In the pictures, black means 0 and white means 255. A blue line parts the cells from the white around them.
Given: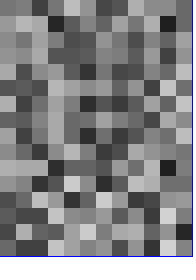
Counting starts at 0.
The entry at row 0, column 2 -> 65
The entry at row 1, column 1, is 182
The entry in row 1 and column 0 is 153
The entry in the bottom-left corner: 105
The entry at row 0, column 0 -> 118
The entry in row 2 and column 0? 139
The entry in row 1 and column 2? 169
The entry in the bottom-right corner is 131
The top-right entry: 105
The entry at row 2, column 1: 118
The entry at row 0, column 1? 125
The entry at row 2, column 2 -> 161

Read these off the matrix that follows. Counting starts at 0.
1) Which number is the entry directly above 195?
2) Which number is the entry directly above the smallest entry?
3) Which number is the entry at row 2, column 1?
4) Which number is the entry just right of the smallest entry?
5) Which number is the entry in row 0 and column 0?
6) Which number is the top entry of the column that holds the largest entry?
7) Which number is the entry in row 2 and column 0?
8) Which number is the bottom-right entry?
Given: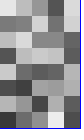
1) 136
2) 182
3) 218
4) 108
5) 230
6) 84
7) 189
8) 77
